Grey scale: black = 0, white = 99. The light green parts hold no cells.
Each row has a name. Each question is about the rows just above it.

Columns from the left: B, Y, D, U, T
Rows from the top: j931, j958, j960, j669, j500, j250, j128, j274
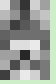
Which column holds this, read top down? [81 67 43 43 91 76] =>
U
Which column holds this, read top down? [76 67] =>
T
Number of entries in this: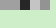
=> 5
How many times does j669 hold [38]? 1
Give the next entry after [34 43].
[67]
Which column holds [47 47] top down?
T
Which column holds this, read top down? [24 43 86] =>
Y

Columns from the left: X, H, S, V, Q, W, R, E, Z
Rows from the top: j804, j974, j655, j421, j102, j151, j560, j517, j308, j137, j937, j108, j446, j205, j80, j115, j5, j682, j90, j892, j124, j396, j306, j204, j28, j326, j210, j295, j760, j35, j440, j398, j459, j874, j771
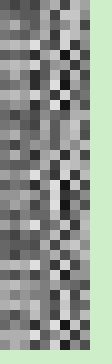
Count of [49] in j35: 3
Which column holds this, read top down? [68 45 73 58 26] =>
H
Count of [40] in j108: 3
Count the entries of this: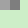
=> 2
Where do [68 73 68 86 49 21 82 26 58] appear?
j210
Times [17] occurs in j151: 1
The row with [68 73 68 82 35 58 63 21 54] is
j560

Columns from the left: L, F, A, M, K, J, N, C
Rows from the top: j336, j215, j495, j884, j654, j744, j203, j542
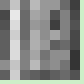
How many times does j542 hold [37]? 3
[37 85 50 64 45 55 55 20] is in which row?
j744
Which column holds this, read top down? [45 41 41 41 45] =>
A
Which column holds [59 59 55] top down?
K
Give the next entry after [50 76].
[45]

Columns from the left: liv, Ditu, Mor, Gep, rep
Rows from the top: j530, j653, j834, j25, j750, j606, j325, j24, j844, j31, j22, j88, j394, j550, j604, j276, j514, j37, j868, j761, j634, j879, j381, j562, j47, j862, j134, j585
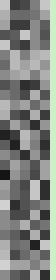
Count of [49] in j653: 0
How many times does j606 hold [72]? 2
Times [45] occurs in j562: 1
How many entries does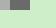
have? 3
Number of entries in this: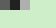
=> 3

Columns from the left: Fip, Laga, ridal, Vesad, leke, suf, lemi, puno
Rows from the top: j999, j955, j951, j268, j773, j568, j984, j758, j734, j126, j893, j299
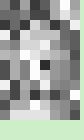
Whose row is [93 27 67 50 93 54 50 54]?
j734
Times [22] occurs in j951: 3
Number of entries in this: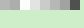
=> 8
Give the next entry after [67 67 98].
[79]

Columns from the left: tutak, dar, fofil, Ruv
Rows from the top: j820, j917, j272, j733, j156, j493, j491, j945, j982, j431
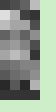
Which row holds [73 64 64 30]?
j272
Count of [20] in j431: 4

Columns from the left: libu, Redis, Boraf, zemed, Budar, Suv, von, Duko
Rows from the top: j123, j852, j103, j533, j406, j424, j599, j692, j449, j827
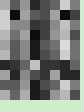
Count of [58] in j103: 0
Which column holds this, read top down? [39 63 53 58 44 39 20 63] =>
Suv
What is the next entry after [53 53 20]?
[25]
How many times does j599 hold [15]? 2
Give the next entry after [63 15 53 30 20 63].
[15]
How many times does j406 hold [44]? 2
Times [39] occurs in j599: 2

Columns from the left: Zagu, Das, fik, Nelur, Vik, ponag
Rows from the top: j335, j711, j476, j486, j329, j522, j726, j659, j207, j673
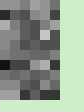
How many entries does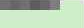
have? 6
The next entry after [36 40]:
[49]
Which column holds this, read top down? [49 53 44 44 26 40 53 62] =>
Das
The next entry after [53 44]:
[31]
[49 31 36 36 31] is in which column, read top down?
fik

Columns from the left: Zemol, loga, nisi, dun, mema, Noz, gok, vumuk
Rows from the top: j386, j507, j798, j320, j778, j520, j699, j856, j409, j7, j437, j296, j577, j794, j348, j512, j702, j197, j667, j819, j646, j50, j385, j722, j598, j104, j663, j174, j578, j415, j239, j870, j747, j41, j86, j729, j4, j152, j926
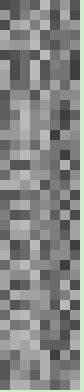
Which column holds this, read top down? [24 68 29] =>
gok
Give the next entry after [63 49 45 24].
[49]
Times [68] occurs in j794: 1
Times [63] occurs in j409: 4
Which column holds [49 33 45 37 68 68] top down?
mema
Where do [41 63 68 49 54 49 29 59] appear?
j646

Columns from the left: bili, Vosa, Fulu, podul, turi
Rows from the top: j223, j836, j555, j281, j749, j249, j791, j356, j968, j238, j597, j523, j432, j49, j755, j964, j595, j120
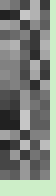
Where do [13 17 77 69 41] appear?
j836
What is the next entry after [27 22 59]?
[45]
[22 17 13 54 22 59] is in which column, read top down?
Vosa
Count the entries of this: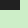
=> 2
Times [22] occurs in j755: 1

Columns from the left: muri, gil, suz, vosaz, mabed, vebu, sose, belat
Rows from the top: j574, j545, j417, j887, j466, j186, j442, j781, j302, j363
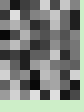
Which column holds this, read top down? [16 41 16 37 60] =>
vosaz
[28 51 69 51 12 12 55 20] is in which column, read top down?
suz
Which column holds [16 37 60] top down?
vosaz
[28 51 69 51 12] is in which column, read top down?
suz

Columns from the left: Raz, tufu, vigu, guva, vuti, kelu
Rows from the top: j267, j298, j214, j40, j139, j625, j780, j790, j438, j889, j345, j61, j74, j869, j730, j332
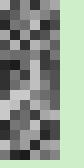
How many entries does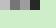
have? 4
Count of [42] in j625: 2
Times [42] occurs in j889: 1
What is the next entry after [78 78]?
[51]
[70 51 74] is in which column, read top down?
guva
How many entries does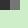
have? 2
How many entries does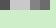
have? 5

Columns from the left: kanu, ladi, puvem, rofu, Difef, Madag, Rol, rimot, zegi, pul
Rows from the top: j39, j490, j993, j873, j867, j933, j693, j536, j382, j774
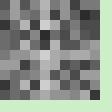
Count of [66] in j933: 4
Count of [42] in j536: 1
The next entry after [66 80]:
[66]

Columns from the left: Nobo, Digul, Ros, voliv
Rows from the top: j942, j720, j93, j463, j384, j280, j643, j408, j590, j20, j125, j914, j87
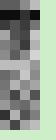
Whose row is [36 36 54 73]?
j942
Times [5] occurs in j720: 3
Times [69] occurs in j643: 0

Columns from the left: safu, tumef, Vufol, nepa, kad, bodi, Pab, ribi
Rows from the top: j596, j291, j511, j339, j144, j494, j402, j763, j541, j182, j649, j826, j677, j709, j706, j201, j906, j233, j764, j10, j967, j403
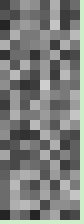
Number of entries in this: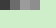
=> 4
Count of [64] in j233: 1
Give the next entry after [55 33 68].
[28]
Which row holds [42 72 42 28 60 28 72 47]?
j764
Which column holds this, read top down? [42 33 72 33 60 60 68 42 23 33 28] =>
tumef
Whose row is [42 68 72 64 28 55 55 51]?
j967

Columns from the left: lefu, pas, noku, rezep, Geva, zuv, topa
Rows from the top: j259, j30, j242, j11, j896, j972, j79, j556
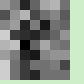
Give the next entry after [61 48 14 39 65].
[70]
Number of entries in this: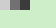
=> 3
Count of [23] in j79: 1
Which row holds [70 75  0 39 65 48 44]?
j896
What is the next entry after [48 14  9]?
[52]
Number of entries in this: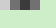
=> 4
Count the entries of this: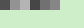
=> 6

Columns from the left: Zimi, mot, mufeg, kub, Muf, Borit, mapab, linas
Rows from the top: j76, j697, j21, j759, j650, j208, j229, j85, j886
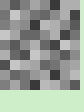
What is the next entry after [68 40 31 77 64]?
[49]
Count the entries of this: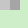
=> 2

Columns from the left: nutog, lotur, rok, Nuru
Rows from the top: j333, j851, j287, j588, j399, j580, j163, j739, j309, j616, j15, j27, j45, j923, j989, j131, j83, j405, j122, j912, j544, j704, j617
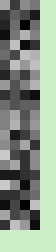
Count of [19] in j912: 2
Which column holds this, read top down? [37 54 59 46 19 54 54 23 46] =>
Nuru
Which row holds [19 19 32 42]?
j912
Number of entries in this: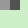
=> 2
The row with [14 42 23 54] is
j739

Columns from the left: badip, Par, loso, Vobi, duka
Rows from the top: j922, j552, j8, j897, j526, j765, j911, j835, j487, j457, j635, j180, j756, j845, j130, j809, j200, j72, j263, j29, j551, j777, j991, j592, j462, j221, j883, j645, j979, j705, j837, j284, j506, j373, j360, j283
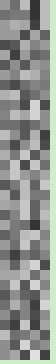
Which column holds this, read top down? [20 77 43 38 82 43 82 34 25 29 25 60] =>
Vobi
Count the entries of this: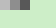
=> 3

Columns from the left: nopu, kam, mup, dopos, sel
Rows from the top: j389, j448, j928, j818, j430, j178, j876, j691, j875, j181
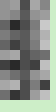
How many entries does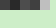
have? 5
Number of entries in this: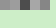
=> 5
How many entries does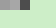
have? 3

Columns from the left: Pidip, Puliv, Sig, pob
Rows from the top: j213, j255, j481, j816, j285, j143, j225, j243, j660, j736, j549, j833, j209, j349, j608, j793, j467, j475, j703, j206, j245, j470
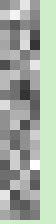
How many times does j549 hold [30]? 0
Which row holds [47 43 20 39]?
j736
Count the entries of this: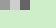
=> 3
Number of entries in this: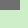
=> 2
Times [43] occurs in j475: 3

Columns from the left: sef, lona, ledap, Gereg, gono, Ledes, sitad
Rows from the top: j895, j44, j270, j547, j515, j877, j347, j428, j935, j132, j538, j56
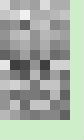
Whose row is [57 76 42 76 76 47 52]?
j538
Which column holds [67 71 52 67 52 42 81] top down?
Ledes
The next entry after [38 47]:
[62]
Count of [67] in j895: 3
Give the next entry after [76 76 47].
[52]
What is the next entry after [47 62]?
[42]

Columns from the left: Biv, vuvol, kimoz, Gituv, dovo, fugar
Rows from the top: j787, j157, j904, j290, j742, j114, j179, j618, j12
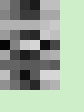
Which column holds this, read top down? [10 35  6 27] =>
kimoz
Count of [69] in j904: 4
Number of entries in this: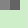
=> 2
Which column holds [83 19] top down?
Gituv
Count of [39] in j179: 3

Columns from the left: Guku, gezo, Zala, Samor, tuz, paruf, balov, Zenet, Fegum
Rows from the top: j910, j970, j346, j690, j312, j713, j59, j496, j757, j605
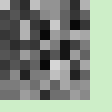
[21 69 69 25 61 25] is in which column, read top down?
Zala
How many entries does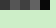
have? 5
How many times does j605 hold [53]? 2
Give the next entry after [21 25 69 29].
[3]

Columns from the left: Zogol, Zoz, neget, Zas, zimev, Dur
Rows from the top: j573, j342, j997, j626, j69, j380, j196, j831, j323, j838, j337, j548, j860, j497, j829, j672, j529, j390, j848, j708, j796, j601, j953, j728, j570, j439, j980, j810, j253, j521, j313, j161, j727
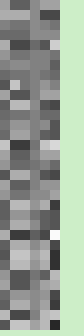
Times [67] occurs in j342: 3
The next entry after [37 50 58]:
[58]
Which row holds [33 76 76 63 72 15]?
j727
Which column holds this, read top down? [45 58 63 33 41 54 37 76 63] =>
zimev
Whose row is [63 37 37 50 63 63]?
j672
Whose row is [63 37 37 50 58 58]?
j848

